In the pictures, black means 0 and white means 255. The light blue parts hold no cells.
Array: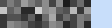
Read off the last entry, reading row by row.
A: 41
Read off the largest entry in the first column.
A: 196
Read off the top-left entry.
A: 81
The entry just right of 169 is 67
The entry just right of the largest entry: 140
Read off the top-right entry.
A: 41
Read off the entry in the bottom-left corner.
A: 55
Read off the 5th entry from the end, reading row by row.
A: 124
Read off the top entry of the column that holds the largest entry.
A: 96
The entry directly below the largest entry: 41
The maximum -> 208
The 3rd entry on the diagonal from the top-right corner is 67
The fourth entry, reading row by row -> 156
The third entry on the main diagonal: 81
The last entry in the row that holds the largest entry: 156

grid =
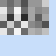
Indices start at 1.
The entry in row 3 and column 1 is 204
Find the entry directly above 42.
107
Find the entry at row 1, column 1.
138
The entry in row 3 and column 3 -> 218
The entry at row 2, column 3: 244
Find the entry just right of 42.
165
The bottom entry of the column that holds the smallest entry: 107
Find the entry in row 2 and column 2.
122

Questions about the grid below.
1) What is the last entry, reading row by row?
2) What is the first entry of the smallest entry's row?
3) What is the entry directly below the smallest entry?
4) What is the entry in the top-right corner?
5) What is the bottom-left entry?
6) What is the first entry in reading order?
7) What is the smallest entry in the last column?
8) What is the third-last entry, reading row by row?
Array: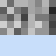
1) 82
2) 94
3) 82
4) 109
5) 134
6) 195
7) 39
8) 150

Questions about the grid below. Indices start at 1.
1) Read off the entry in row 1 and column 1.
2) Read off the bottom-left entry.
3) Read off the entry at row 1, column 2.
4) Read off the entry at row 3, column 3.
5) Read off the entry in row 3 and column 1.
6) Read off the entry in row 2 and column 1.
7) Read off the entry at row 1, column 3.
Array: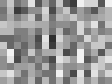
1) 142
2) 158
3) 199
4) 127
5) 127
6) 115
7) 115

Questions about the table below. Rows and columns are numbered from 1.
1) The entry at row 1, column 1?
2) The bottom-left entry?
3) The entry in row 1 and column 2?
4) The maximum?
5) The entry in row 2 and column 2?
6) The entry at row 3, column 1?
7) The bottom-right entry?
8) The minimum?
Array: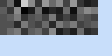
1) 66
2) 81
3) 106
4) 205
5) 53
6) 81
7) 53
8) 3

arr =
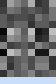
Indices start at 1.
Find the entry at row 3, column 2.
64
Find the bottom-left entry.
51
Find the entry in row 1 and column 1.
51
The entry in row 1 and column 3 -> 131
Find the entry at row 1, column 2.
160
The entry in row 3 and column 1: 92
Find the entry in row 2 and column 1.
64
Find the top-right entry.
160
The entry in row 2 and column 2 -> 116
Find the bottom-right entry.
104
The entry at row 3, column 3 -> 77
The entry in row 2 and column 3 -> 104

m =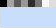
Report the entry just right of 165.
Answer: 90
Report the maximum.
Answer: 248
